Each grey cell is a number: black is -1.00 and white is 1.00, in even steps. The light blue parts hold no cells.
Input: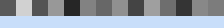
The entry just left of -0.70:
0.19
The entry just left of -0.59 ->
-0.14
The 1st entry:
-0.30
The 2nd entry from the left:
0.64

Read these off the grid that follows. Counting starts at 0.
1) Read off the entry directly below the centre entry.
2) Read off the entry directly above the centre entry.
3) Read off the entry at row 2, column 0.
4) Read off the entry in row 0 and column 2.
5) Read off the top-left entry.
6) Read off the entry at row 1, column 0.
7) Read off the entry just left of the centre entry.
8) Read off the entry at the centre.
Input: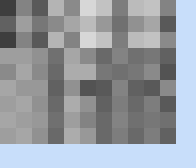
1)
-0.35
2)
0.08
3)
-0.51
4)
-0.30
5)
-0.51
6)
-0.24
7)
0.35
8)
0.35
